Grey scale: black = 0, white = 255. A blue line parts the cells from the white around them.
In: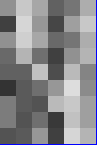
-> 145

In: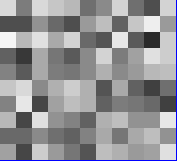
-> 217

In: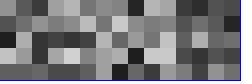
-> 146

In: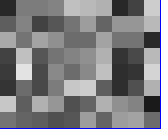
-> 40

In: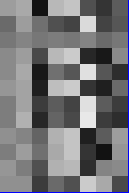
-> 157

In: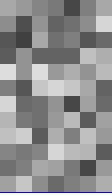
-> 168

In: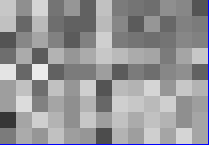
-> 199

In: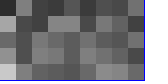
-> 45

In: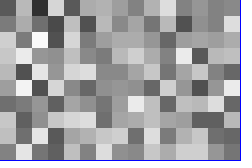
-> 89
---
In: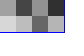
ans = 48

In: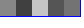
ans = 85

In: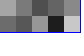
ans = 100

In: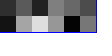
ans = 127

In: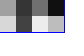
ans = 16

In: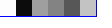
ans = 131

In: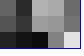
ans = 170

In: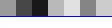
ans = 185

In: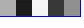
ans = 56
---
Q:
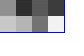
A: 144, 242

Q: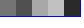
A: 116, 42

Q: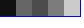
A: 17, 203

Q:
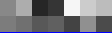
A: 136, 75

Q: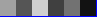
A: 161, 18

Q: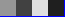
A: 150, 31

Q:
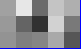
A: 161, 86
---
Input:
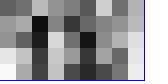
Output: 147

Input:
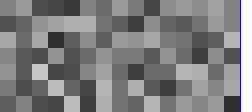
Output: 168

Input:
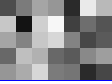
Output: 165

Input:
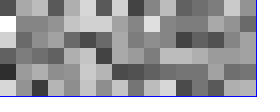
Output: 209

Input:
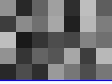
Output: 189

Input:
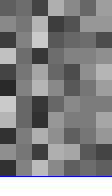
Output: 60
